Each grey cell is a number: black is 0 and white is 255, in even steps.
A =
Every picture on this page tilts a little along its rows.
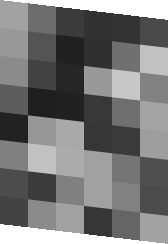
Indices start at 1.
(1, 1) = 162
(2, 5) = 112
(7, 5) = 129
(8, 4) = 54
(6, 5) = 117
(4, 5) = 111
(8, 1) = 67
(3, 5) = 199
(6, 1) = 128
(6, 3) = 171
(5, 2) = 151
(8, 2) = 139
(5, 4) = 54

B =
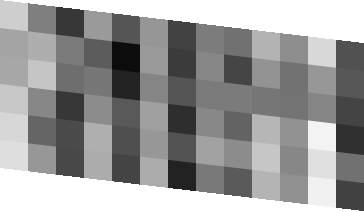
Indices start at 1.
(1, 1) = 206
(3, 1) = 167
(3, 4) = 119
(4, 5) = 89
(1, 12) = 216
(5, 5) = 79
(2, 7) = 59
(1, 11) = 142
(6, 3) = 72
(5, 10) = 198
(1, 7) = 66
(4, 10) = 182
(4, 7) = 46
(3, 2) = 197
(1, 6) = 150
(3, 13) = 68
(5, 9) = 140
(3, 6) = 133
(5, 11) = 135
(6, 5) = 68
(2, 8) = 135
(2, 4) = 92
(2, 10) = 147
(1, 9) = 113

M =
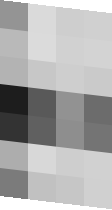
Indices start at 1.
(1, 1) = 148
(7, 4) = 208
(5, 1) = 51
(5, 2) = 96
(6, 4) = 209
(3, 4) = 202
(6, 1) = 173
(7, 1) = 123

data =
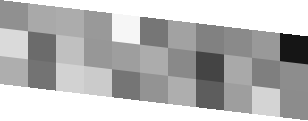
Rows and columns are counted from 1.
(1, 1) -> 144
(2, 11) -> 141
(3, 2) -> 115
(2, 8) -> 68
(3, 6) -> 147
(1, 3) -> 172
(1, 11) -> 21
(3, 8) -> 93
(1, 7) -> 162
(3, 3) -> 210
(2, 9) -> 169

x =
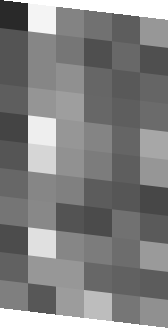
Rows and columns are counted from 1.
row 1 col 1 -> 41
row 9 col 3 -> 134
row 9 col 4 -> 124
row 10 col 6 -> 92
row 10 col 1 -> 97
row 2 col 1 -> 84
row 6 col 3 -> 145
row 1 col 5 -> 93
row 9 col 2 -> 224
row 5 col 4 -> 132
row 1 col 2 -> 244
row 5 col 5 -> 101
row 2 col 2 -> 134
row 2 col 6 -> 79
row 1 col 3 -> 131
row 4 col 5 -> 94
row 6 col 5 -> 94
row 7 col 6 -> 71
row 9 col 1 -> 76

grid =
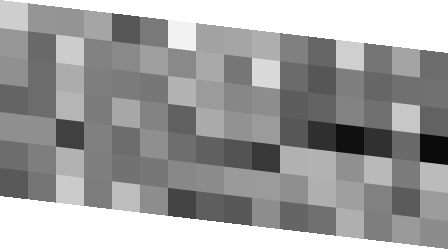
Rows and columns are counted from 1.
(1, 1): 206
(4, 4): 123
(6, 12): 175
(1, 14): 116
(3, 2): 109
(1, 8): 162
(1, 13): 207
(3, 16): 98
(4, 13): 16
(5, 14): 185
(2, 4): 130
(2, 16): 113
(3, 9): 135
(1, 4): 165
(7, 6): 141
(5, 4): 128
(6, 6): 119
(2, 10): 218
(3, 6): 119
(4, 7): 97
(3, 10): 141
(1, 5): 87
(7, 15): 154
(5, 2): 143
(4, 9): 146
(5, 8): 96
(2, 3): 204
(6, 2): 126
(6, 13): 159
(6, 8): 140
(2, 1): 150

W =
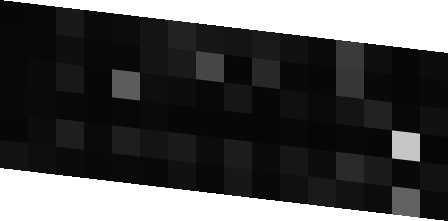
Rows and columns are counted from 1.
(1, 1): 7
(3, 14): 34
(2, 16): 9
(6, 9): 23
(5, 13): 42
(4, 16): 6
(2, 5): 9
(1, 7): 35
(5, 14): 27
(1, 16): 13
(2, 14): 9
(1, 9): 20
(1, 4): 10
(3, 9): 23
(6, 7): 17
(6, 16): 10
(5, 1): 7
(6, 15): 98
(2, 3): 15
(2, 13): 54
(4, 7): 7
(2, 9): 7
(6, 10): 9
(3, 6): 14
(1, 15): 7
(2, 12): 7
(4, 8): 7
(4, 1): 9
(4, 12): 6
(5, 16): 18

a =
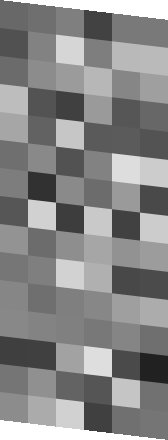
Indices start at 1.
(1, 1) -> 104
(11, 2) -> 111
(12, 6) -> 111
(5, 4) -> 90
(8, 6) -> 204
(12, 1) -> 136
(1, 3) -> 127
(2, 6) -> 186
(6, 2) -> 137
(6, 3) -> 82
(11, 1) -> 134
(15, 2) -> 171
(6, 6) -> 204
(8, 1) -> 86
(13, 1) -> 63
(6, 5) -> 221
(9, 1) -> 147
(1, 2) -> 111
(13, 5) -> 74
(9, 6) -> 156
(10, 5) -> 72
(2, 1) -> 81
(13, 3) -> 162
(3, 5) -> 134
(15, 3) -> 209
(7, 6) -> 73

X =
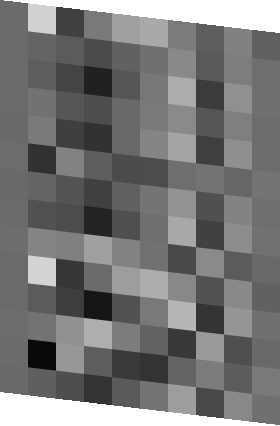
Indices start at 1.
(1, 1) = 107
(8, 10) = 113
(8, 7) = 168
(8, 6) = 111
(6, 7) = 110
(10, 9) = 137
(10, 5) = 157
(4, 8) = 86
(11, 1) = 106
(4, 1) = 106
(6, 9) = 102
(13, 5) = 57
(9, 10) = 104
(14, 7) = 157
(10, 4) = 107
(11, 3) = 62
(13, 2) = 9
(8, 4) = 35
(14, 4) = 51
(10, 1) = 106
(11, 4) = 21
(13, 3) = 151
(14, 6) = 116
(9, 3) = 127
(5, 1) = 105
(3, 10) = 112
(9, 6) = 113
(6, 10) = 115
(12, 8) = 153
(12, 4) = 174
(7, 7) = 147
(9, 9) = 91
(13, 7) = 100
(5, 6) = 133
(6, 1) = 108
